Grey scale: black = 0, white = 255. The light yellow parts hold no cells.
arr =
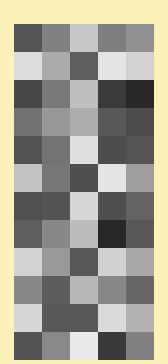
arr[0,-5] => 85
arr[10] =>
[214, 88, 88, 218, 178]
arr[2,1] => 121
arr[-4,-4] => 153
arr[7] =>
[94, 136, 188, 40, 88]
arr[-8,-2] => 77
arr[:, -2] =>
[126, 228, 59, 88, 77, 228, 79, 40, 209, 135, 218, 58]
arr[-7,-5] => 194
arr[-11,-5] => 220
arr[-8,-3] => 223
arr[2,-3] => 190
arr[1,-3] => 94
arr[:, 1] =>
[128, 171, 121, 152, 115, 118, 84, 136, 153, 93, 88, 137]
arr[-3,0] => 136
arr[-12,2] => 200
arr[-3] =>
[136, 93, 183, 135, 103]
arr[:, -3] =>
[200, 94, 190, 172, 223, 79, 214, 188, 87, 183, 88, 233]

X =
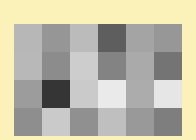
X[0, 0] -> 183
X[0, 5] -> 151
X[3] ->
[142, 202, 144, 191, 153, 126]
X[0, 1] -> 150
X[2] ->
[156, 53, 202, 234, 172, 230]

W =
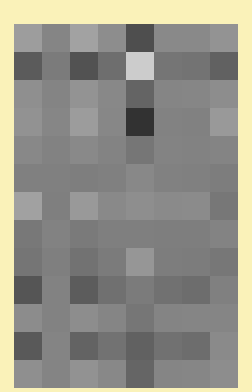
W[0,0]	157
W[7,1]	130
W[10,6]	133
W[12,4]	101
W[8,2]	114
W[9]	[85, 130, 92, 112, 123, 113, 109, 128]
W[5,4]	136
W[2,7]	141
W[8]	[117, 127, 114, 123, 150, 125, 124, 119]
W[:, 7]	[147, 97, 141, 153, 132, 125, 119, 131, 119, 128, 133, 138, 141]
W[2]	[143, 132, 147, 136, 100, 133, 134, 141]
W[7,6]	126
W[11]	[89, 132, 99, 114, 97, 113, 109, 138]
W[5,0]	128
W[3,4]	50
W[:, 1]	[133, 123, 132, 134, 130, 128, 127, 130, 127, 130, 130, 132, 132]
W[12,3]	136
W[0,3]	141
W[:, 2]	[162, 82, 147, 156, 137, 126, 153, 122, 114, 92, 141, 99, 146]
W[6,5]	138
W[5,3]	128
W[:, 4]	[78, 204, 100, 50, 118, 136, 142, 127, 150, 123, 118, 97, 101]
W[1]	[91, 123, 82, 110, 204, 117, 115, 97]

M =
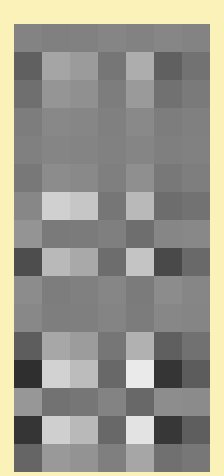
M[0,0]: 131
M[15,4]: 166
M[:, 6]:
[131, 114, 122, 128, 129, 126, 114, 136, 105, 134, 133, 113, 92, 139, 94, 119]
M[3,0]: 125
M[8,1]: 185
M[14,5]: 55
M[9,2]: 128
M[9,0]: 140
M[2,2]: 144
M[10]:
[136, 126, 127, 132, 124, 135, 133]
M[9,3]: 134
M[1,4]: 173
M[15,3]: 127
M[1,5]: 96
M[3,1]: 136
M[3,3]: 128
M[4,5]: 127
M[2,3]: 125
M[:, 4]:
[130, 173, 154, 137, 133, 143, 185, 110, 196, 123, 124, 177, 234, 104, 227, 166]
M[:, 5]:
[134, 96, 113, 125, 127, 120, 109, 134, 73, 140, 135, 95, 53, 141, 55, 112]
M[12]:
[47, 210, 188, 104, 234, 53, 92]
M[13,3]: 131
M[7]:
[148, 122, 123, 127, 110, 134, 136]
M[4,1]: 133
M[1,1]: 165
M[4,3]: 129
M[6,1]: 208
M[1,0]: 96
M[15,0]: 101

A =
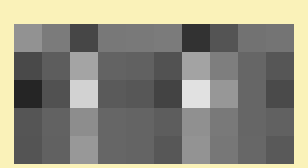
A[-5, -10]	146
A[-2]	[85, 98, 141, 102, 100, 93, 144, 121, 102, 97]
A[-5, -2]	114
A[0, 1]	123
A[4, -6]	100
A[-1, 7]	119
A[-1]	[84, 97, 152, 102, 100, 87, 147, 119, 103, 89]
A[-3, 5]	67
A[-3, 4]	87
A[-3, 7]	151
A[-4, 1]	93
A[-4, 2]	164
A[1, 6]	163
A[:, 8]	[114, 102, 102, 102, 103]

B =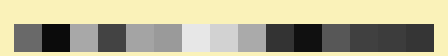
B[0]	105
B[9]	51
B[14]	53
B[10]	16

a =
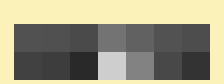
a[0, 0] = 81
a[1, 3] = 206
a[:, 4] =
[97, 130]
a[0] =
[81, 80, 74, 115, 97, 82, 77]
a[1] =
[65, 61, 41, 206, 130, 72, 51]

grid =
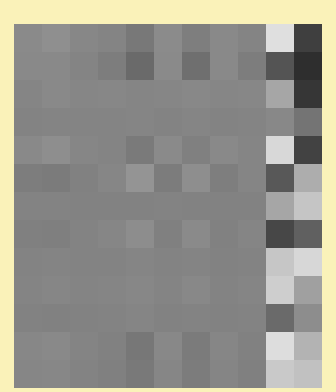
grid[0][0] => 138
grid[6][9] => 166
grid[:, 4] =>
[120, 106, 133, 133, 122, 148, 130, 141, 133, 135, 133, 119, 121]
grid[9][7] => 131
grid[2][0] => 133
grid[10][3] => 131
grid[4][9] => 216
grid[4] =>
[137, 142, 134, 132, 122, 138, 128, 137, 133, 216, 66]
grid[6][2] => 130
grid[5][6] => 142
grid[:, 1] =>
[143, 137, 137, 132, 142, 123, 131, 127, 132, 134, 129, 137, 135]
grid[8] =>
[131, 132, 131, 131, 133, 131, 132, 130, 131, 198, 215]
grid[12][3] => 128
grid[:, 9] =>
[223, 84, 166, 136, 216, 88, 166, 71, 198, 206, 106, 221, 201]
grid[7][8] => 133
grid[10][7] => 130
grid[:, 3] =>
[132, 125, 135, 132, 132, 134, 130, 134, 131, 133, 131, 129, 128]
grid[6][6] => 130
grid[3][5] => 131
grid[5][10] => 173
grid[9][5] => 132
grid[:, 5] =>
[139, 138, 134, 131, 138, 124, 131, 128, 131, 132, 130, 136, 134]
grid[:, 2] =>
[135, 132, 134, 132, 134, 129, 130, 131, 131, 132, 130, 132, 131]
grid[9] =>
[132, 134, 132, 133, 135, 132, 136, 131, 133, 206, 160]
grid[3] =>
[131, 132, 132, 132, 133, 131, 133, 131, 132, 136, 116]

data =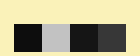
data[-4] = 13
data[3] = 55
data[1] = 194
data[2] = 21
